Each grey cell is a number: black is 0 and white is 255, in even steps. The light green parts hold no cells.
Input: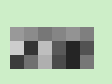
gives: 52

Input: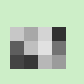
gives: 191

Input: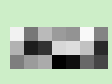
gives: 29

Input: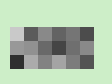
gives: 145

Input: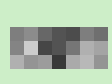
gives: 204

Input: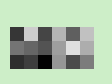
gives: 102

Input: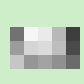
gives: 213

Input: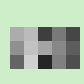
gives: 194
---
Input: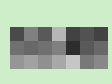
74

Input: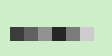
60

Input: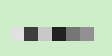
225

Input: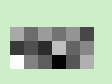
169

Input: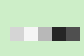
213

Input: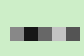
136

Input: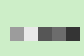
156

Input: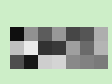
15
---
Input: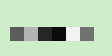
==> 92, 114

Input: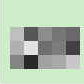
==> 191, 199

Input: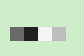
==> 105, 189

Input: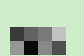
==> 58, 79

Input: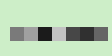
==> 122, 101

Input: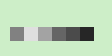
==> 129, 38

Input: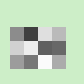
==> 140, 171

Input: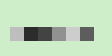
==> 190, 93

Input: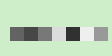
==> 99, 153

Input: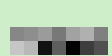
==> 135, 80
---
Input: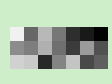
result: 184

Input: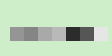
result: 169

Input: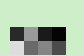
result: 26

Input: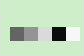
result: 218

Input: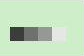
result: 151

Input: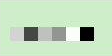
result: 192

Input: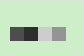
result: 205
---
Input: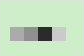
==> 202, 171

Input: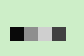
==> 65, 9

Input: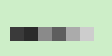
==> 205, 58

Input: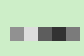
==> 123, 145

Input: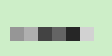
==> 210, 150

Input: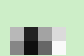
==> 219, 134
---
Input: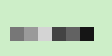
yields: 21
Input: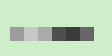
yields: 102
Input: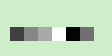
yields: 112
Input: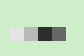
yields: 103
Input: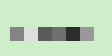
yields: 152
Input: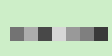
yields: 58
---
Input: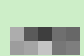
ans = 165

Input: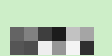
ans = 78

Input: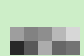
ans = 89

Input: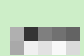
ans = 240

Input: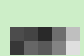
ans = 102

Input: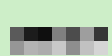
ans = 179

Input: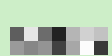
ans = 135

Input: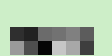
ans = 78
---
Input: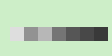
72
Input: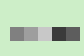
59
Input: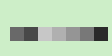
120
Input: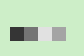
225
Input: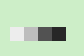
82
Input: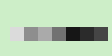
43
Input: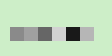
25
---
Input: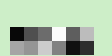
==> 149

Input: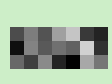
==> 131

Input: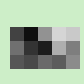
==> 51

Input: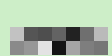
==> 151

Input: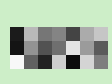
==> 147

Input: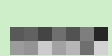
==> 148

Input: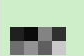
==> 146
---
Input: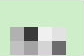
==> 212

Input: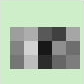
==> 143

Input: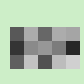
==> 124

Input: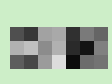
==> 20

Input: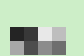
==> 140

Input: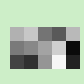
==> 207

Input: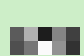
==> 146

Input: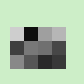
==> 112
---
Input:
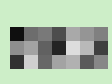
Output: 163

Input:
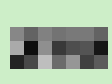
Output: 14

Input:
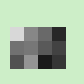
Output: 119

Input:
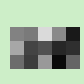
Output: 68

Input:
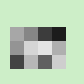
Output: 213

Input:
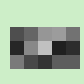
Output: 136

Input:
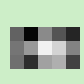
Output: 153

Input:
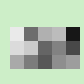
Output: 203
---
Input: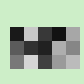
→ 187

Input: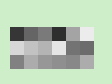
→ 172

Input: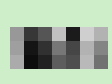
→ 113

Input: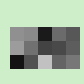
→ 119

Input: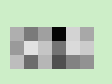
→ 146

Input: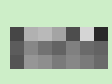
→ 106
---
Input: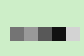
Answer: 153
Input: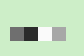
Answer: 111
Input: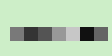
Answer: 152
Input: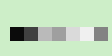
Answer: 159
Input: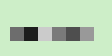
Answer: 203
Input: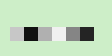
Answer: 176
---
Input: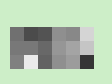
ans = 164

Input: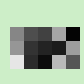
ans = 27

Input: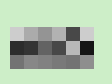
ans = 184

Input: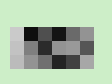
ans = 153

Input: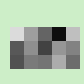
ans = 150

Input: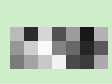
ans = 38
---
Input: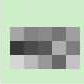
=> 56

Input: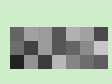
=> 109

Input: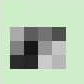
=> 127

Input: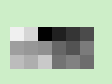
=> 158

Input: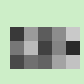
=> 119

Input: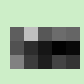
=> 81

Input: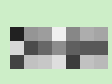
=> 215
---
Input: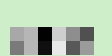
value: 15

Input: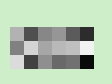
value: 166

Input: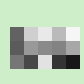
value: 138

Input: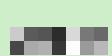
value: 176

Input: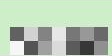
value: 160

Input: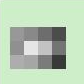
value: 194

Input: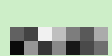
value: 53

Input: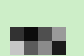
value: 139

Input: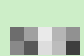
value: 221

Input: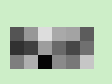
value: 157
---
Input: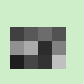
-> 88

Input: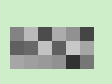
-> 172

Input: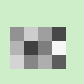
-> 205

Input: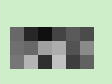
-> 68

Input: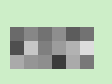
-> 142

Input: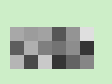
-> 86
